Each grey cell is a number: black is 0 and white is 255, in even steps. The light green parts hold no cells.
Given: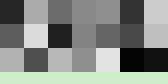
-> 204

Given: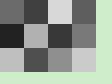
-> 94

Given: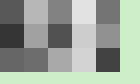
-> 116

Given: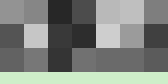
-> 126

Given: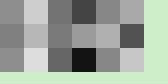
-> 169

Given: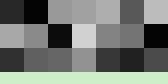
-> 188

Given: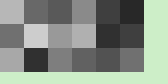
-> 40
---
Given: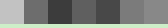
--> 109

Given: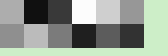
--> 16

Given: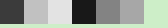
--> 193

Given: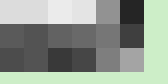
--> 220

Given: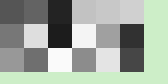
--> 99

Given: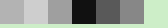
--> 206

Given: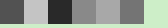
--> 196

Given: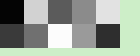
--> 210
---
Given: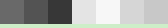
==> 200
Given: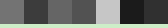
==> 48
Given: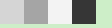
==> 54
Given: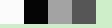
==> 86
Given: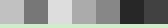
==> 65
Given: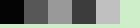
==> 192
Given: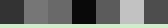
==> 77
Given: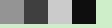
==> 14
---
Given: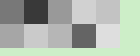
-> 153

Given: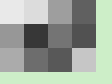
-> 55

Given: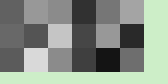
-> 70

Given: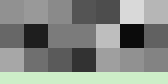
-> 190

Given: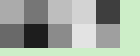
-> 190

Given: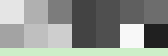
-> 79
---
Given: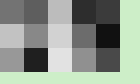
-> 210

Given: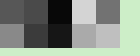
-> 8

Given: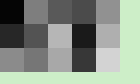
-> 182

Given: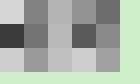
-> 186

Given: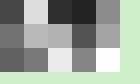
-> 177

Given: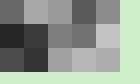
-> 125

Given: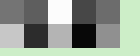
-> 252
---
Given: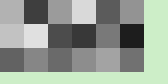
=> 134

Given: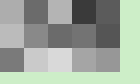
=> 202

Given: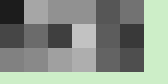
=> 137

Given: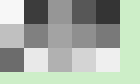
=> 233

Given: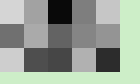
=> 78

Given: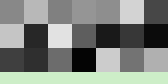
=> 47
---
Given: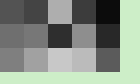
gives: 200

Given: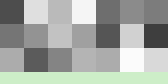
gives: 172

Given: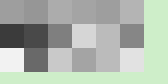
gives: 164

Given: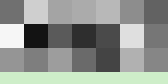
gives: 68

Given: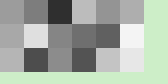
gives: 83

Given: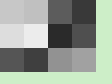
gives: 63

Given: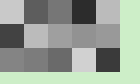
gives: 106

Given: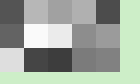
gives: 61

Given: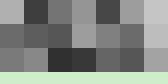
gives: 100
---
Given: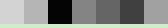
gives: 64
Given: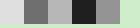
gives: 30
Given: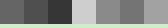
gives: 116
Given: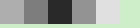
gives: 147
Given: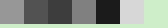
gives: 27
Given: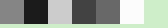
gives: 104
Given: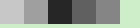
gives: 96
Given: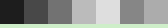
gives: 134
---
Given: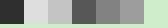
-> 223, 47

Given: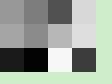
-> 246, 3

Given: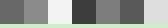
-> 243, 61

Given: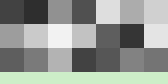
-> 242, 46

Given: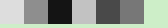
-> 221, 20

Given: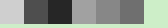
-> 207, 38

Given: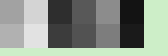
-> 226, 19

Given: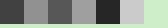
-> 203, 38

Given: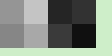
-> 196, 16
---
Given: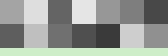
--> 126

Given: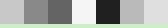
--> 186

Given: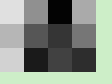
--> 3

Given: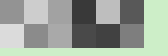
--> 190

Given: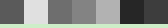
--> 38

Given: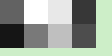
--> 232

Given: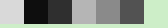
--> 138

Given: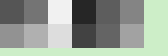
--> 93

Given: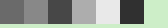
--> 233
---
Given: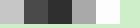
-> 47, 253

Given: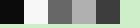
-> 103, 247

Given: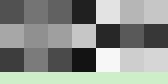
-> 198, 247

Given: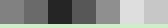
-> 87, 222

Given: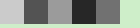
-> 155, 203

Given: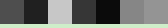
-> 54, 199

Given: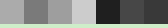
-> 204, 204

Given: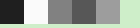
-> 129, 250
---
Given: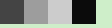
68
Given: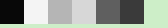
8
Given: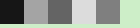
22
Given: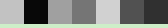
194
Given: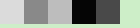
219
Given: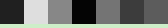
32
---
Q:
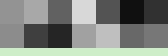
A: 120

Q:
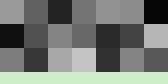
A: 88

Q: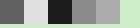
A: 172

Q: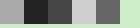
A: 102

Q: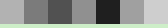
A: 206

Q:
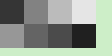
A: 32

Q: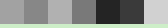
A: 209

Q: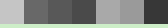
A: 55

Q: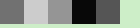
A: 85

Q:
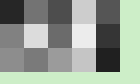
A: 32
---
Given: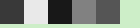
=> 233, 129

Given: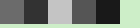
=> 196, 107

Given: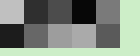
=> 192, 170

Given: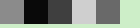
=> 207, 139

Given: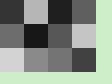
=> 211, 197

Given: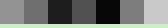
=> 201, 147
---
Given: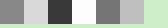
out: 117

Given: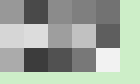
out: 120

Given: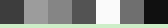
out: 111

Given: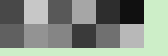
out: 112

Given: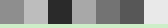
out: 87

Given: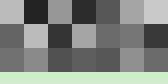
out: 144

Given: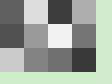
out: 110
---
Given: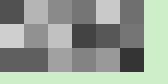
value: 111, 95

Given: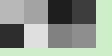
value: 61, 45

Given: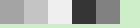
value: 129, 164

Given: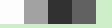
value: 97, 253

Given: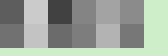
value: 139, 113

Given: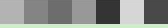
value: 73, 179

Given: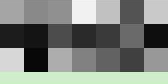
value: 201, 215
